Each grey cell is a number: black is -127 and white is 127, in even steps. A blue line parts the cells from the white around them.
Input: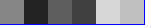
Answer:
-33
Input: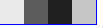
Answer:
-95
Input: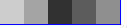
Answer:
-78
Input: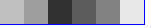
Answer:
-77
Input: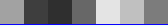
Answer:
-79
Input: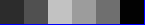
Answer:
66
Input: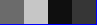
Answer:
-112
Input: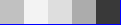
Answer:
94
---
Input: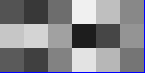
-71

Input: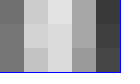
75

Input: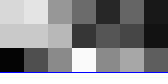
101

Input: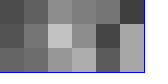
-32

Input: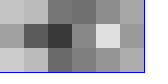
59

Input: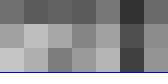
-36

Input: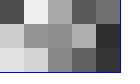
111
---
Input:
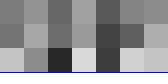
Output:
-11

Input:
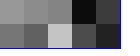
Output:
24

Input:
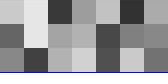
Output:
-26

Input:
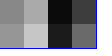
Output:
8

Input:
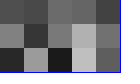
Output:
1

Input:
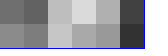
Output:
-16

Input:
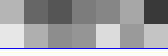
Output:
53

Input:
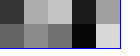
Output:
-74
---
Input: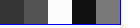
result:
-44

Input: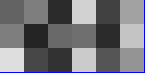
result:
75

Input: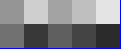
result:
63

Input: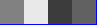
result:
-30

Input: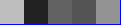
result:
-29

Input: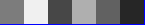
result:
-3

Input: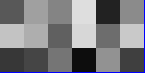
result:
73
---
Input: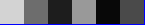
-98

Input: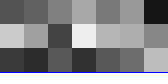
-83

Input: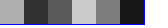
-77

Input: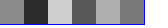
-39

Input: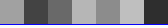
-61

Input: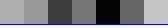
-66

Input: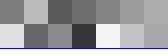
-38

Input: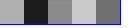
-15
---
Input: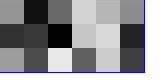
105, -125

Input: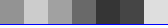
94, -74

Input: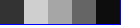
79, -114

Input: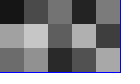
70, -106

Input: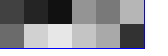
103, -110

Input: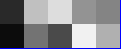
113, -115
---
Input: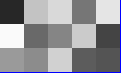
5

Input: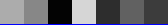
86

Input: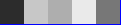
46

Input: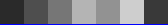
52

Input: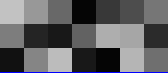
-29

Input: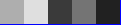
-69

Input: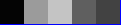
68

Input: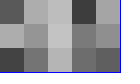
67

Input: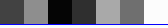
-80

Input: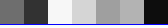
85
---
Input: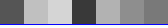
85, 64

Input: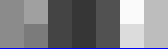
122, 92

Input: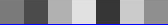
97, 75

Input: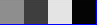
100, 14

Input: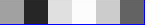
124, 96

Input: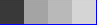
85, 57

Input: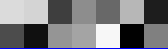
119, 91
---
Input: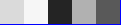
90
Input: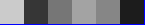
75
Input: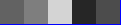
-29
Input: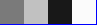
-5
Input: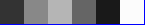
-76
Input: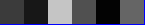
-68
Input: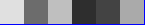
96
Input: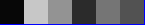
-120
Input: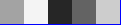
35
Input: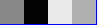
8
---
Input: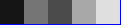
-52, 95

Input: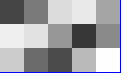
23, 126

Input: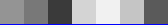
84, 113

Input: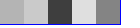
-65, 95

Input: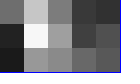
31, 119

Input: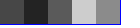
-37, 77

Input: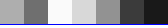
88, 122
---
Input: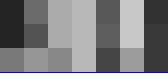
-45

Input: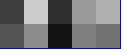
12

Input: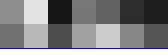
56

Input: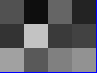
67

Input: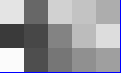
-56

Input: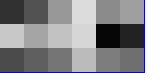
37

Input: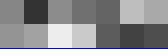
34

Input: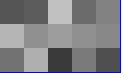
16

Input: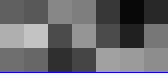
67
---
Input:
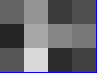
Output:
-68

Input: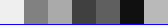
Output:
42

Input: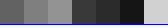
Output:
19

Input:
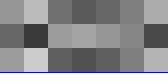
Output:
-16

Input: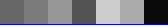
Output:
24

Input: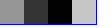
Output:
-126

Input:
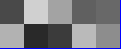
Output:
35

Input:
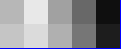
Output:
33

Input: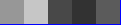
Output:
-55
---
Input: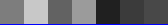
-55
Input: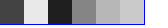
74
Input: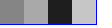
70
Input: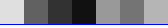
53
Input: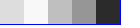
-84
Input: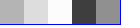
16
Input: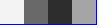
37
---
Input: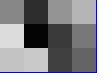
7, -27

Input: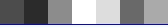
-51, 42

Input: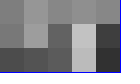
-1, -78

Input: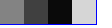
3, 86

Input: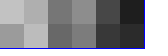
66, -84

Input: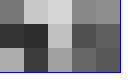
-8, -39
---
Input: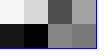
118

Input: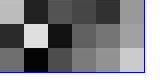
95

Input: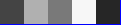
119

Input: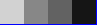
82

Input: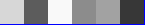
121

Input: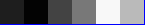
120

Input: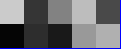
75
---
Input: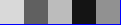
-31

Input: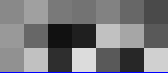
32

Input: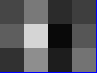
-6

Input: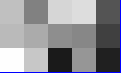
1

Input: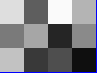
-33

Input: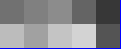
0

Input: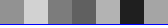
82

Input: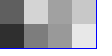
84
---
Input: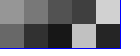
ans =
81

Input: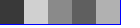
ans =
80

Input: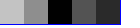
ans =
67

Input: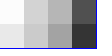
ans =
124

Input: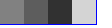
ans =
84

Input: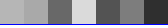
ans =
90

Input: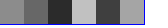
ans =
65

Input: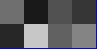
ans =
71
